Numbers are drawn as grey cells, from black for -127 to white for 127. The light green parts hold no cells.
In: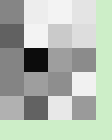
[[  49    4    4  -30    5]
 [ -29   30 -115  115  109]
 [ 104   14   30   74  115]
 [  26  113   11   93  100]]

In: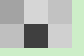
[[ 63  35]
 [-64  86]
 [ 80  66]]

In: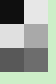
[[ -39   96 -112]
 [ -18   41  103]]

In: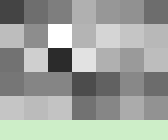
[[ 69  -9 -13  61 -59]
 [ 59   5  79  13 -17]
 [ 67   5 -84 127  -1]
 [-13 -51  98  52  48]
 [  6 -30  48  85  23]
 [ 43   8  26  69  17]
 [ 18 -19  61  56 -18]]

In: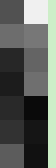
[[ -35  -77  -86  -99  -88  -18  -46]
 [-110 -106 -117  -16  -27   -8  112]]

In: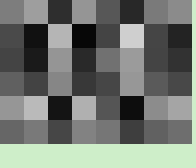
[[ -25   22  -31  -59  -53   -2]
 [  -6   58  -60 -101 -110   30]
 [ -57 -107    6   21   53  -81]
 [   2   48  -71  -86 -120   21]
 [  -9  -42  -57  -14  -59  -40]
 [ -65 -114   23   27   79  -87]
 [ -30   12  -37  -59  -58   -5]
 [ -17   37  -55  -77  -92   11]]

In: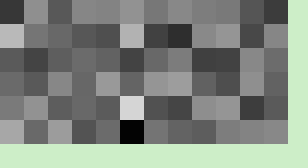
[[  39   -5  -21  -37   57  -72]
 [ -22   18  -38  -59  -10   15]
 [  28  -34    7  -33  -23  -39]
 [ -44  -23  -24  -20  -40    6]
 [ -20  -36   25  -29  -48    3]
 [-124   85  -27  -60   50   18]
 [ -11  -46   21  -23  -62   -8]
 [ -28  -58   29   -3  -81    8]
 [ -34   14  -30  -63    9   -2]
 [  -2   21  -49  -61   21   -6]
 [   3  -66   15    8  -55  -42]
 [   8  -37  -29  -19    6  -67]]

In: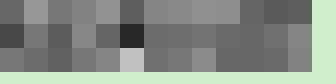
[[ -8 -56 -24]
 [-19  -8  22]
 [-31 -36  -8]
 [ -9   6   2]
 [  5 -27  18]
 [ 66 -86 -33]
 [-14 -19   5]
 [ -9 -16   8]
 [ 12 -13  15]
 [-24 -21  13]
 [-24 -23 -27]
 [-21 -15 -37]
 [  2   5 -32]]

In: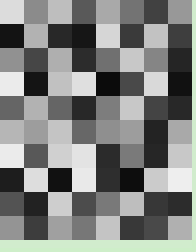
[[  20  -44  -98  107   54  -26  107   16 -109   92]
 [ -67  -94   93  -39   28   49 -107  -57   50   10]
 [  31   78 -110   79   68  -26   64   47  -87   61]
 [  -8  -51  105   99  -24  -87   95  -83 -106  -38]
 [  68   -6  -81  -84   15   -2 -116  -15   85   41]
 [ -71   62 -114   -5   28   72  -54   72  -70  -13]
 [ -55  -72   75  -89  -92  -59   88    5   66  -62]
 [  48  -83  110   72   41  -87 -110  -90  -65   24]]
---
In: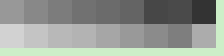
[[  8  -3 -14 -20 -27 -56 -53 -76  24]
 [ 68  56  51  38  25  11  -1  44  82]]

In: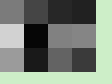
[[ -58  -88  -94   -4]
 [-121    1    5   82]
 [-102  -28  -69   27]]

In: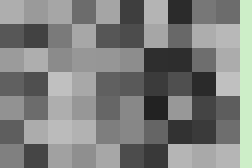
[[ 26  38 -19  37 -65  52 -84  -8 -19  46]
 [-61  -5  39 -41 -51  38 -23  45  56 -40]
 [ 46  11  23  22  13 -81 -82 -17  44  27]
 [-48  64  40 -31 -38 -68 -48 -85  64 -31]
 [-19  46  23 -25   8 -93  24 -59 -34  18]
 [ 44  59  50  -1   7 -26 -77 -69 -17 -33]
 [-58  33  15  39 -51 -70  53  41  53   0]]

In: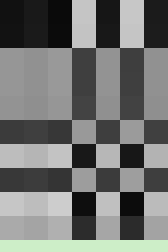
[[-102 -117   69 -105   71 -100 -110]
 [-101 -116   67 -103   69  -99 -109]
 [  17   25  -64   19  -65   17   22]
 [  17   25  -64   19  -64   17   22]
 [  15   22  -60   16  -61   15   19]
 [ -64  -72   25  -65   27  -63  -68]
 [  53   67 -103   55 -104   51   61]
 [ -67  -75   29  -68   30  -65  -71]
 [  61   77 -113   64 -115   59   70]
 [  36   48  -83   38  -84   35   42]]

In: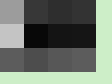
[[ -72  -81  -76   28]
 [-119 -107 -106   68]
 [ -50  -40  -35  -35]]

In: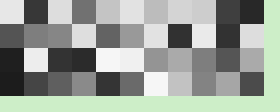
[[-72  93 -14  68  98  60  84  77 -64 -87 103]
 [ -1   6  94 -28  25  98 -78 106 -77  93 -43]
 [109 -76 -84 118 112  20  42  -1 -42  42 -96]
 [-58 -32  10 -75 -21 118  66   3  38 -52 -99]]
